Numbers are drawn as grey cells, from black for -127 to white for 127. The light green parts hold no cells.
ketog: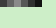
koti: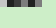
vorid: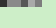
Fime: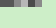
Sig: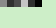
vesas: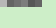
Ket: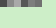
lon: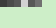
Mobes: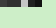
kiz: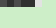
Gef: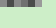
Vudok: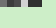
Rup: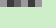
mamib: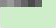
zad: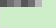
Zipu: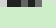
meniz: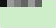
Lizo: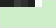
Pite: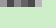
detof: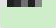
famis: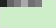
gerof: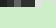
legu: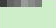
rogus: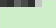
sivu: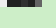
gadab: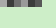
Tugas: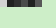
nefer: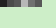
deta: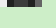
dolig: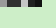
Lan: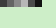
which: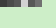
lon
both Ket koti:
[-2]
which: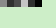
Sig

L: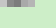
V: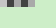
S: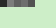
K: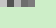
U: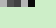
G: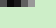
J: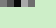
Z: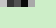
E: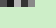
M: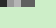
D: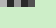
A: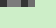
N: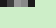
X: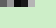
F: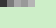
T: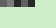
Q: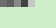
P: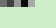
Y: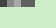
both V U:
[-61]
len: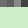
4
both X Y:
[-31]
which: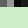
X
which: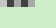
V

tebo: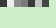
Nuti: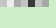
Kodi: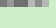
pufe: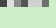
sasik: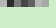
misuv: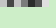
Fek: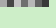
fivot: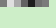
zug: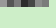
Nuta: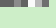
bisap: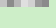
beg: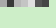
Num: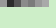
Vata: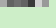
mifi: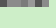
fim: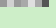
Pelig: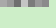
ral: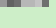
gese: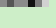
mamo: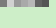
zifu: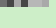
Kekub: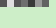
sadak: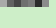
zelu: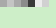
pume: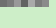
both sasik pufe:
[-57]
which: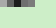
fivot
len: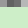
4
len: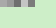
5
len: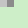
2
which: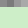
Num

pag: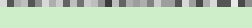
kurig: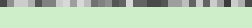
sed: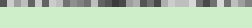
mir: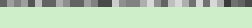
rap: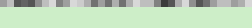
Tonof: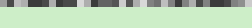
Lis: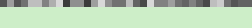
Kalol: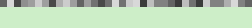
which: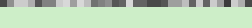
kurig
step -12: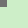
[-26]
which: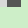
pag
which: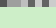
kurig
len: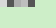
5
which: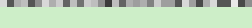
pag

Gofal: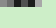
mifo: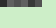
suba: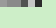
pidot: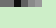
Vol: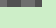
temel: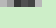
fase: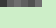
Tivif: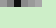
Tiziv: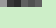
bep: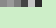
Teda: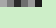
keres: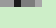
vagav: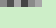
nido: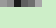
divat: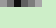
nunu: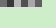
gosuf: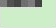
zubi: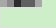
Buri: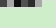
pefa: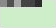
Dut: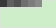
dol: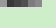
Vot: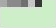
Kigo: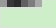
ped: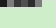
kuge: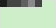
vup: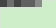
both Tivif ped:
[-2]
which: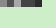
pefa
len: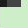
3

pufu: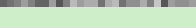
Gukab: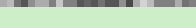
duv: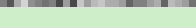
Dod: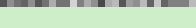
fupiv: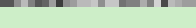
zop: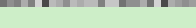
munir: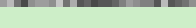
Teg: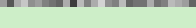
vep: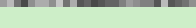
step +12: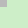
[70]
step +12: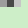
[ 41 -42  82]
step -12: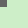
[-39]
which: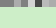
fupiv
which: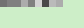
fupiv

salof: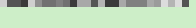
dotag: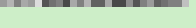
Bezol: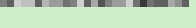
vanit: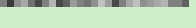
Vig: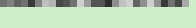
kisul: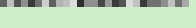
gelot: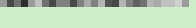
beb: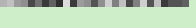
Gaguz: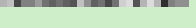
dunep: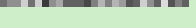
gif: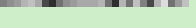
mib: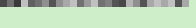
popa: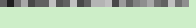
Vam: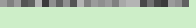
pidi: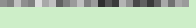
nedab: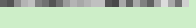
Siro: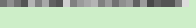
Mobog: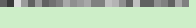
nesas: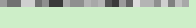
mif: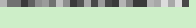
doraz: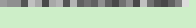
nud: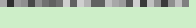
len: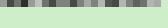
23
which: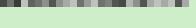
mib
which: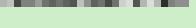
Gaguz

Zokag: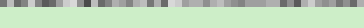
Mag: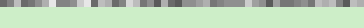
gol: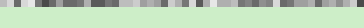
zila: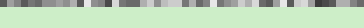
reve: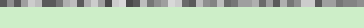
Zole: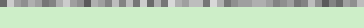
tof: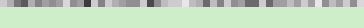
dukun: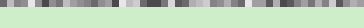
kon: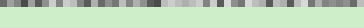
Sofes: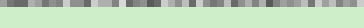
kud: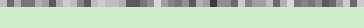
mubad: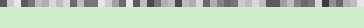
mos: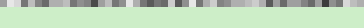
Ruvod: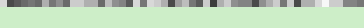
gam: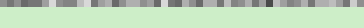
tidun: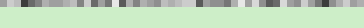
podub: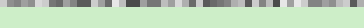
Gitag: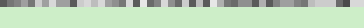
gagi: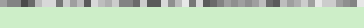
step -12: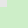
[91]
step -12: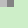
[49 -9]
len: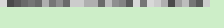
30

